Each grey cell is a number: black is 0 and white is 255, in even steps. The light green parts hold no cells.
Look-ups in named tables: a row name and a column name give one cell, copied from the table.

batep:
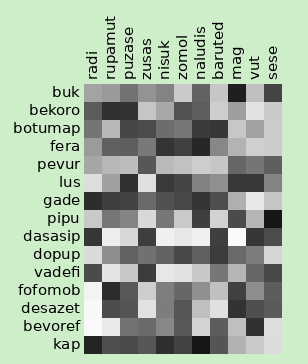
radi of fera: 155
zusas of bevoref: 107
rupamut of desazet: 76
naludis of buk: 98
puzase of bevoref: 115
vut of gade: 232
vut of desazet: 79
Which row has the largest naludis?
dasasip

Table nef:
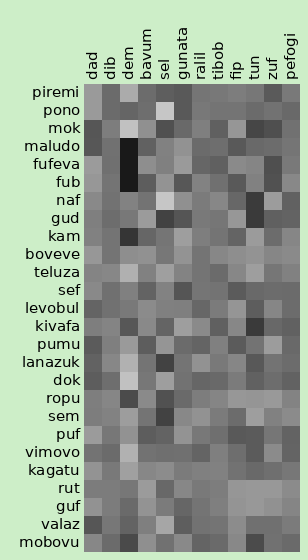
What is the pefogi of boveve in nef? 138
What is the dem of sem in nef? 157
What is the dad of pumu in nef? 91
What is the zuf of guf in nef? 145
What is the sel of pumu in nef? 149
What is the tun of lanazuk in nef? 88
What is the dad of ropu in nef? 126
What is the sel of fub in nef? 147
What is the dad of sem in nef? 125
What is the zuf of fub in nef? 81
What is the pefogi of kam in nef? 134
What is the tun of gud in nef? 58
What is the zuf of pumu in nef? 156
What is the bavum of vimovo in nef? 114

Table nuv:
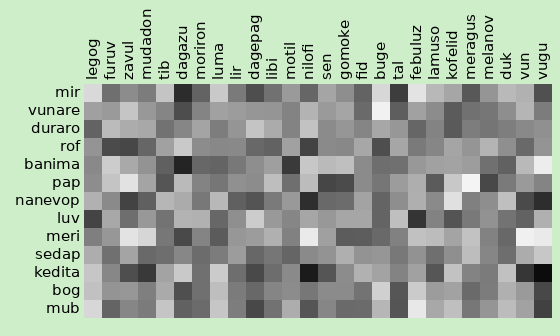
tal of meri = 129
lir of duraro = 149
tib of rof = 161
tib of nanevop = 182
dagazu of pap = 186
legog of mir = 217
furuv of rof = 75
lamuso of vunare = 140
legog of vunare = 160
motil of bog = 140
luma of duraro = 125
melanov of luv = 146
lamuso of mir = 184
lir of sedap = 156
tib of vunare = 133
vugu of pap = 132
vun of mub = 162

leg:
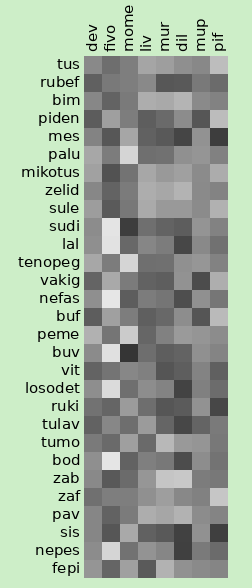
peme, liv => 102
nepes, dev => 140
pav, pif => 132
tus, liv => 165
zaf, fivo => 126
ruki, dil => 91
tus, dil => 143
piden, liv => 94
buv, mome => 53
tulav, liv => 155
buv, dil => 99
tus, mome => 126
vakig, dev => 100
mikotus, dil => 160
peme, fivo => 117
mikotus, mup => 139

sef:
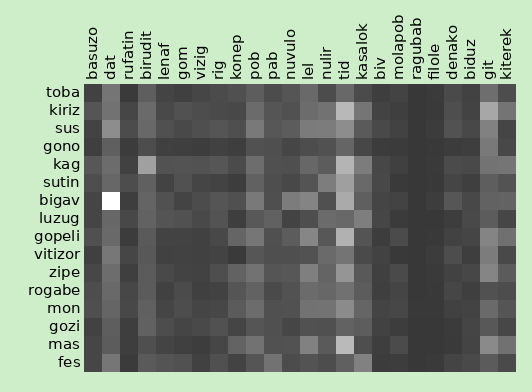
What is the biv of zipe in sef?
64
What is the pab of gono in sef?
79
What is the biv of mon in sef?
68
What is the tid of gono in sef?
101
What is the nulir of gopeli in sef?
87
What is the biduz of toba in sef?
66
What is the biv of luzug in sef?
70
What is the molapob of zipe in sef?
74
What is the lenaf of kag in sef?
82
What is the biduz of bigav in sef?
72
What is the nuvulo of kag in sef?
79
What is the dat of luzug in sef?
103
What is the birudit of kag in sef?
160
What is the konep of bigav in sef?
80

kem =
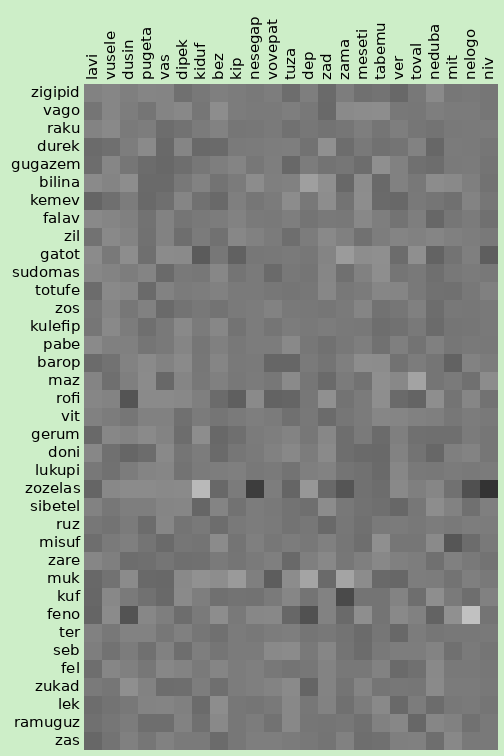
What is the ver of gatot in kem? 108
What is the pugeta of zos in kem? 129
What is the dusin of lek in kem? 120
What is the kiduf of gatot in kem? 91
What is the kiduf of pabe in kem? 118
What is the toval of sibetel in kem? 119
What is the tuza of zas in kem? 123
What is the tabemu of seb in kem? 121
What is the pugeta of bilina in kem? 106
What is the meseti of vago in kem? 140
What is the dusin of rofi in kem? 84
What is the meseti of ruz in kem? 112
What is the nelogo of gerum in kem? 123
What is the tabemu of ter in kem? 118
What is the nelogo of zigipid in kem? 121
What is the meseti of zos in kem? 133

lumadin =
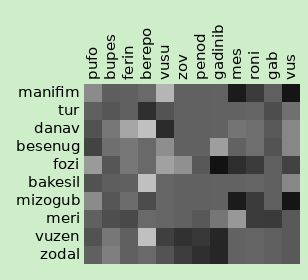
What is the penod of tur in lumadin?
97
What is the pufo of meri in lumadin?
96
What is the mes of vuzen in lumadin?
98
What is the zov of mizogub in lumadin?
97
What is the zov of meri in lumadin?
97
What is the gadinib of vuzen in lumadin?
38
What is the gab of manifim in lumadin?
95
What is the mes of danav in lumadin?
116
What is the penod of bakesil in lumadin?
97
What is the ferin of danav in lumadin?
166
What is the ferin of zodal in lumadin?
96
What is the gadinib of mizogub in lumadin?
98
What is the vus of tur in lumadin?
112
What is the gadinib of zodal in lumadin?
38
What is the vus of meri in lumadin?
89
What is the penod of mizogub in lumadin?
97
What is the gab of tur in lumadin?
77

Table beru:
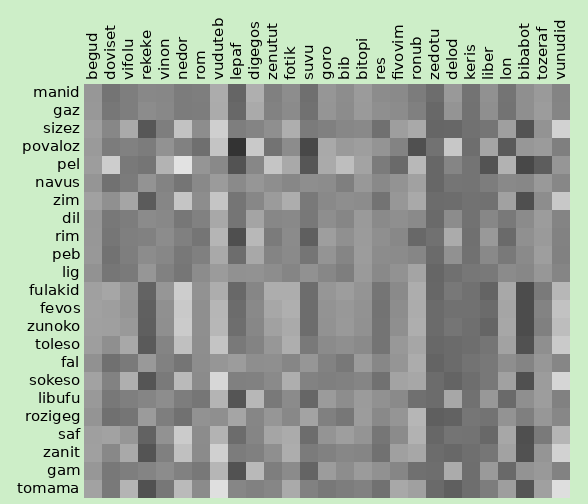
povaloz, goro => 169
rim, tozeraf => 154
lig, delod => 112
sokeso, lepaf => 128
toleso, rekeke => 90
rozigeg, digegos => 134
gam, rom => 120
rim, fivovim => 136
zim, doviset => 144

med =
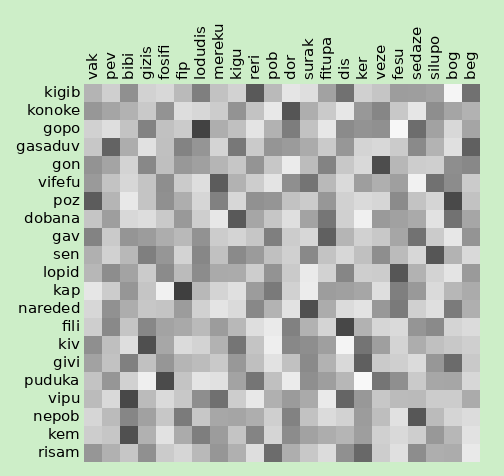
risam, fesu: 224
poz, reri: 145
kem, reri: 132
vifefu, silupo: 113
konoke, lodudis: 215
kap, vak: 230
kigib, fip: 186
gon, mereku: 181
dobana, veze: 154
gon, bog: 142
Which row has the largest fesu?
gopo

